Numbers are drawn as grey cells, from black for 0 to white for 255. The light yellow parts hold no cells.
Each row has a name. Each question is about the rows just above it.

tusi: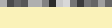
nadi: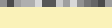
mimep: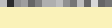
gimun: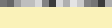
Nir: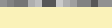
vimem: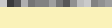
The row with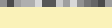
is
nadi
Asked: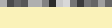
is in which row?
tusi
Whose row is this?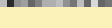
mimep
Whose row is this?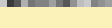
vimem
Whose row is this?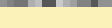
Nir

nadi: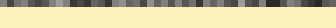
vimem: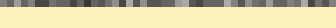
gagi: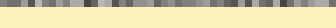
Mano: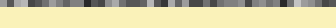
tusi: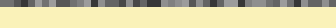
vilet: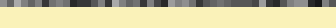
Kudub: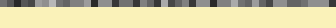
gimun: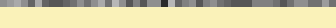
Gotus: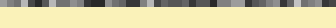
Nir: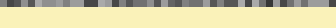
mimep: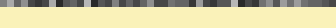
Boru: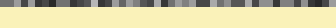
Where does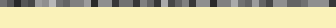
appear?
Kudub
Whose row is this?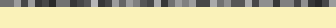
Boru

